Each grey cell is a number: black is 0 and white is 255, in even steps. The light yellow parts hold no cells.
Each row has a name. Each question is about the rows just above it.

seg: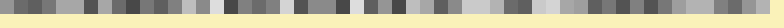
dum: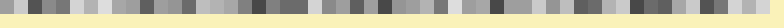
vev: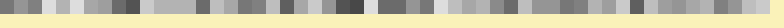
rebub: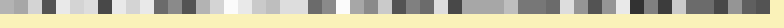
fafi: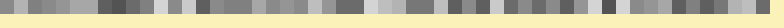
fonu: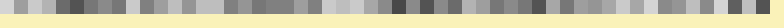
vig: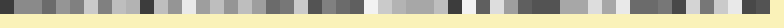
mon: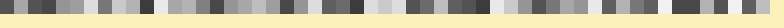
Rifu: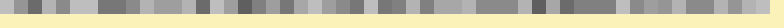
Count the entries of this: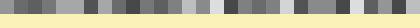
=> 30
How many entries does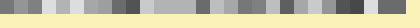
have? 29
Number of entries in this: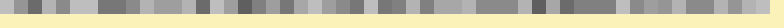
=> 55
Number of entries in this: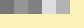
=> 5

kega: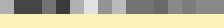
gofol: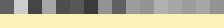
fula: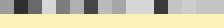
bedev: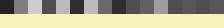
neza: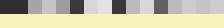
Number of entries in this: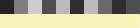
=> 10
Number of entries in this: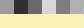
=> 6

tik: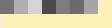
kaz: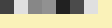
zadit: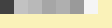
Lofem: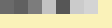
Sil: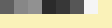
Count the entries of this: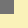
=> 1
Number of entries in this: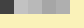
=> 5
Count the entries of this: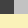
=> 2

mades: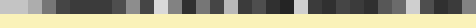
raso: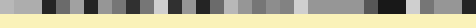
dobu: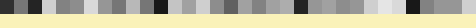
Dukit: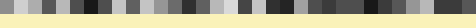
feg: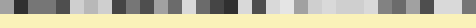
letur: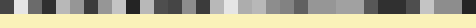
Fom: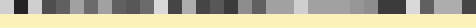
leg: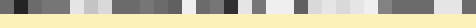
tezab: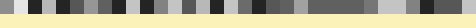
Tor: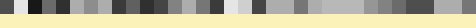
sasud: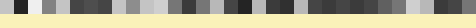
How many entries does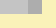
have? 3
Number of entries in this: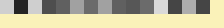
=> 15
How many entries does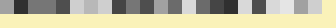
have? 23
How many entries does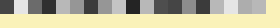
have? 19
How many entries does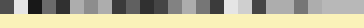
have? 26

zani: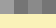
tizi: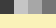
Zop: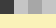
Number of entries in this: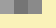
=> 3
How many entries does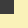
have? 1
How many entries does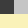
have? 2
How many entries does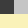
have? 2
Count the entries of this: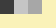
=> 3
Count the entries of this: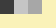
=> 3

